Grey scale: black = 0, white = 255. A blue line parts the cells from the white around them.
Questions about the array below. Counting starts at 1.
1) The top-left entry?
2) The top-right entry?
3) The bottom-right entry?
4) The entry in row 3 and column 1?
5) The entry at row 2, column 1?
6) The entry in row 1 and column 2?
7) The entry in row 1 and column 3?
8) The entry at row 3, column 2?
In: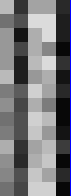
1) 186
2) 41
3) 8
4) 152
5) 113
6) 50
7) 163
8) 20

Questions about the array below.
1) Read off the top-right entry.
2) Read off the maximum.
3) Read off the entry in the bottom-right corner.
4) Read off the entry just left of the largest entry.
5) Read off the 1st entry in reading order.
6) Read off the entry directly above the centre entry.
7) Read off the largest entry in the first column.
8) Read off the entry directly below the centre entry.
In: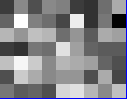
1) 171
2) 255
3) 192
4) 100
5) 60
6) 110
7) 192
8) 182

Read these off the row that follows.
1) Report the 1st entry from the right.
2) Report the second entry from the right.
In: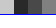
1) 128
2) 73
